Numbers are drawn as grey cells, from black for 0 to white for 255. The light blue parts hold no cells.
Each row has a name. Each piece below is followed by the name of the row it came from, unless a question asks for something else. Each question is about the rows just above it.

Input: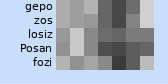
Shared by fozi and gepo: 179
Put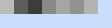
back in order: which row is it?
fozi

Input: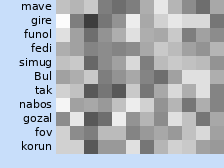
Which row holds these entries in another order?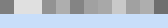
Bul
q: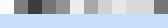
gire
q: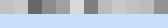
simug
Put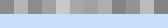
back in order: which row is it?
fedi
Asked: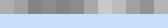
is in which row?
fedi
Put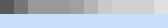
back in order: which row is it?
korun
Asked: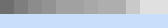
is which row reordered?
funol

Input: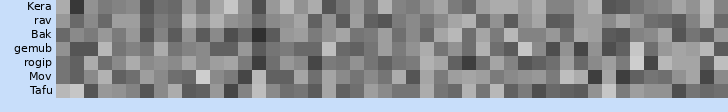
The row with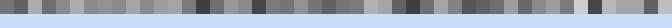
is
rogip
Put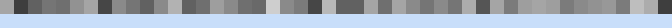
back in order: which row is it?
Mov
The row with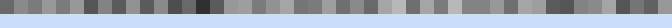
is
Bak
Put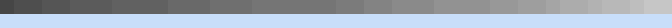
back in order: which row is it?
Tafu
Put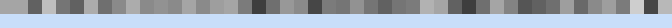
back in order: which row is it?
rogip

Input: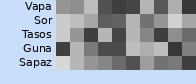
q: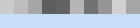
Sor
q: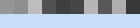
Vapa

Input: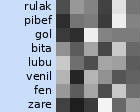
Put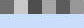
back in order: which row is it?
fen
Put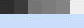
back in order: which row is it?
pibef

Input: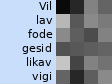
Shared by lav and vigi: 138
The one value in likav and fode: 130
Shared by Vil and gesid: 100
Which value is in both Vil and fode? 130
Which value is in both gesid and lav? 88
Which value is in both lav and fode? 138

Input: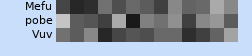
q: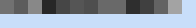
Vuv
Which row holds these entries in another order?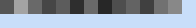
Vuv
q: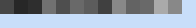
Mefu
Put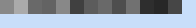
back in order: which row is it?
Mefu

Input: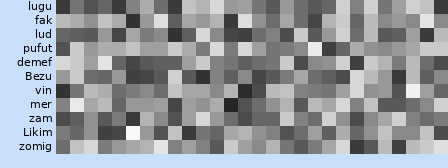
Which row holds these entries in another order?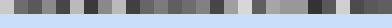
lud
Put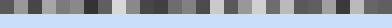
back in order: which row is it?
lud
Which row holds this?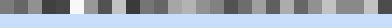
Likim
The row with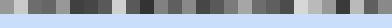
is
Bezu
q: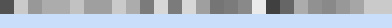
pufut

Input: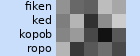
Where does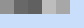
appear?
fiken
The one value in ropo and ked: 181
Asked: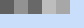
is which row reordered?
fiken

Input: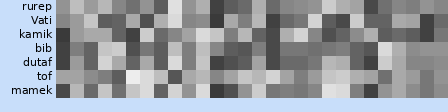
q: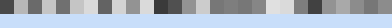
mamek
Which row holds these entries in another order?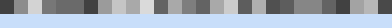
dutaf
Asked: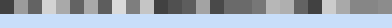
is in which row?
dutaf
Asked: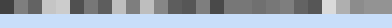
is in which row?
bib
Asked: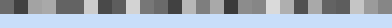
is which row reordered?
Vati
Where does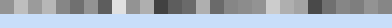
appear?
rurep

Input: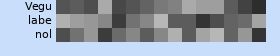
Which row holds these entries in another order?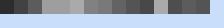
Vegu
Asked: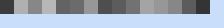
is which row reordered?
nol

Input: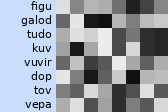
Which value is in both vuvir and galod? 104
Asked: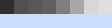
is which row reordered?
tov
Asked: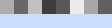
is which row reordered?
vuvir
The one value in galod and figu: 181
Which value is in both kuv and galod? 24
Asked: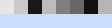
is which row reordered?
galod

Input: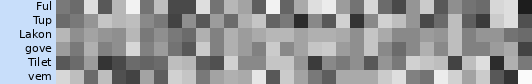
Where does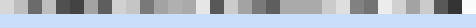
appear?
vem
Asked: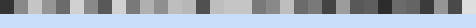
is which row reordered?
Tilet
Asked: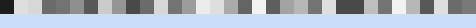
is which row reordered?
Ful

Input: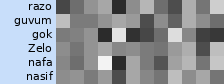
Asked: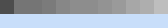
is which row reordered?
Zelo
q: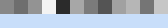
nafa
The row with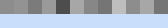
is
nasif
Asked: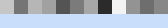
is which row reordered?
nafa
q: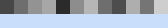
razo
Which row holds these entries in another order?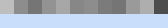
Zelo

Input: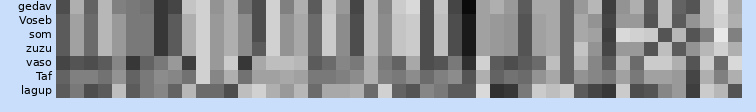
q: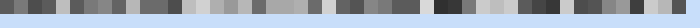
lagup
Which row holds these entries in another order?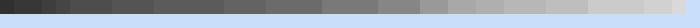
vaso

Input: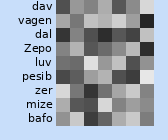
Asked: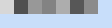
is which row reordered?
dav
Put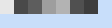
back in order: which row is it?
pesib
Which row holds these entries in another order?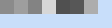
mize

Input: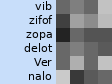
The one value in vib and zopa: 104
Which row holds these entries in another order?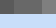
delot
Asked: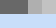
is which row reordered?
Ver
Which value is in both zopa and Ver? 104
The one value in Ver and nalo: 104

